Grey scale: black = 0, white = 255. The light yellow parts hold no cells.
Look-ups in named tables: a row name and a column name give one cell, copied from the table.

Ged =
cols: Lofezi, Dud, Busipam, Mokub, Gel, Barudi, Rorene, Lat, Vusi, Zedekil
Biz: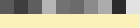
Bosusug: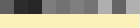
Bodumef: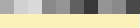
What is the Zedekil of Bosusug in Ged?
176
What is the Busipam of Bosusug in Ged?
38
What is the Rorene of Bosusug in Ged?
116
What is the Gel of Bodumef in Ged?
149
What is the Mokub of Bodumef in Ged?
137
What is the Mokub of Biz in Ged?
181
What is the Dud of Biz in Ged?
62
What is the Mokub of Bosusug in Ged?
125
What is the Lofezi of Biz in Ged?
89
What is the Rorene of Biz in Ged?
139
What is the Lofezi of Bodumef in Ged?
170
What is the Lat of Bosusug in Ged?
175
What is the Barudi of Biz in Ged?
107
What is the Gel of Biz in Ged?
114
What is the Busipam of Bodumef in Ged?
218
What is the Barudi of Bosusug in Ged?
127
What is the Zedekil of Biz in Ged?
226
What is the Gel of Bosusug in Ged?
114
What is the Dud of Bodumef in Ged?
209

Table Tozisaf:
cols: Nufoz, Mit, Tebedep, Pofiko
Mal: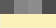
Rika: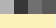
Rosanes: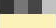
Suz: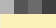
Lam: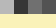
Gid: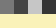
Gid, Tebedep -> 198
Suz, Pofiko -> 64
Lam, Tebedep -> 112
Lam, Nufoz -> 184
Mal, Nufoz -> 89
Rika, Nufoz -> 179
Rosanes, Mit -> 118
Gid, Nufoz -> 120
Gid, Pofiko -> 53
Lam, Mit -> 54
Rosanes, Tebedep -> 70
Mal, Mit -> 133
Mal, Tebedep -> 141
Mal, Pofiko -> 76
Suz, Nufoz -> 181
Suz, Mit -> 86
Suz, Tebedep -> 107
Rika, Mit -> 55

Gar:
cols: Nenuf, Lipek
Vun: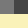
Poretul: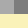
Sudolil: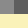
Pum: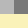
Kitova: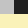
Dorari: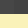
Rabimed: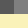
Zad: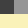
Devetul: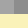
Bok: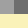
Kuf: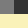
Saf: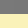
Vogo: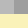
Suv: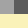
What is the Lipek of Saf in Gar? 120
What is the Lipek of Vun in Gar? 69
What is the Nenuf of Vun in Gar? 120
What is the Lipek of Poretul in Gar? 125
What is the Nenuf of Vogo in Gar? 185
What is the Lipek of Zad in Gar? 150
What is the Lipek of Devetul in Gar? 141
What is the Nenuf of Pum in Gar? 184
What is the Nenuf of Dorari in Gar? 71
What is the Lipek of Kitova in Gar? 32
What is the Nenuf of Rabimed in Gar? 88
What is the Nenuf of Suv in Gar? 163
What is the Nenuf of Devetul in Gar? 164
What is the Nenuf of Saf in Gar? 121
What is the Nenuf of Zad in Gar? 64
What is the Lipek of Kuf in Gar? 51
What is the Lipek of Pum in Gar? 121
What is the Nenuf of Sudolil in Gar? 138
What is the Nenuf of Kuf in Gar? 123
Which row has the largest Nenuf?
Kitova

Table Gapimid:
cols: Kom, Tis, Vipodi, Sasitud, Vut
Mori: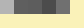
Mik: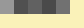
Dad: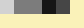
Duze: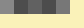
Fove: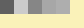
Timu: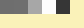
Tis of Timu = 111
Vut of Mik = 113
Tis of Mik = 80
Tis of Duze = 77
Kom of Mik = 152
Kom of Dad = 210
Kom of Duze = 136
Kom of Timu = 110
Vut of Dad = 70
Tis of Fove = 203

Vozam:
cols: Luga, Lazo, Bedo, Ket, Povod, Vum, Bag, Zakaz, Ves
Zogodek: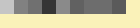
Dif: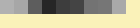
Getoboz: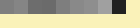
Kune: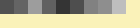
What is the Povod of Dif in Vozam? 61
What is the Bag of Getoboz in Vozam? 142
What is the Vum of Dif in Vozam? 68
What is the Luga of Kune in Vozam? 81
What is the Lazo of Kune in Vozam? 100
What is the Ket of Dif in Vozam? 38
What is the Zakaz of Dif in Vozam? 118
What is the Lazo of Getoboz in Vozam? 133
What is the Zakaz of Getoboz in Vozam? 160
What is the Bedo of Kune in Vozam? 157
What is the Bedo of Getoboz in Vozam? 109
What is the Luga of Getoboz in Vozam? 126
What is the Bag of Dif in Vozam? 115
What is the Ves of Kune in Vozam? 190
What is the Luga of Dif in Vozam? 177
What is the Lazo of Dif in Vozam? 167
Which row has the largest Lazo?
Dif

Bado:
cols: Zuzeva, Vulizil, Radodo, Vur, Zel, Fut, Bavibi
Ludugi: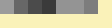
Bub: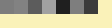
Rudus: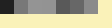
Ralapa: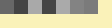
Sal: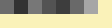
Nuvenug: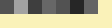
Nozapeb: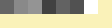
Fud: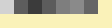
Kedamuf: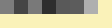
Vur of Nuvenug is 103
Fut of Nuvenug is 38
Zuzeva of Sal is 107
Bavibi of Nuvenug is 100
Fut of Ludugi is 148
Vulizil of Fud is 93
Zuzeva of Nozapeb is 101
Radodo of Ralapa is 169
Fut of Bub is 126
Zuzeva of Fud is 210
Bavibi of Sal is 166
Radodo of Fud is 59
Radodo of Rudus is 148
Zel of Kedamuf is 89
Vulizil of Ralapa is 68
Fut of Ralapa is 131

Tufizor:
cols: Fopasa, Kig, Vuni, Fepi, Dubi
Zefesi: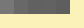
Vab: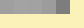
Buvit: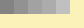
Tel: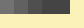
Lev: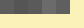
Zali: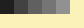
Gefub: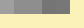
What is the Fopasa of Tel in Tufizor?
114
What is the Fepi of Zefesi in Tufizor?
98
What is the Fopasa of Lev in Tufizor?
93
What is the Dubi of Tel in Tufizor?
68
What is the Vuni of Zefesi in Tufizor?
97
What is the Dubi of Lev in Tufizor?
95

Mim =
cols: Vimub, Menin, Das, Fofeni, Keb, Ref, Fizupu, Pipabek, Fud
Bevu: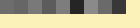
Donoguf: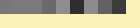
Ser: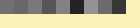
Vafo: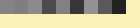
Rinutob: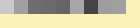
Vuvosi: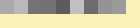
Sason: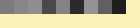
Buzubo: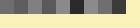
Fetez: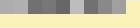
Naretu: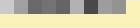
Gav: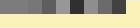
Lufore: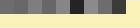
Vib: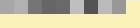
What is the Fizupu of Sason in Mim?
147
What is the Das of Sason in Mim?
142
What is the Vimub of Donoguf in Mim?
120
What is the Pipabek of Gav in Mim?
107
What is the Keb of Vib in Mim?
105
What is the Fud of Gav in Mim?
65
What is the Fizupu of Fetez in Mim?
113
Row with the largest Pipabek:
Vib

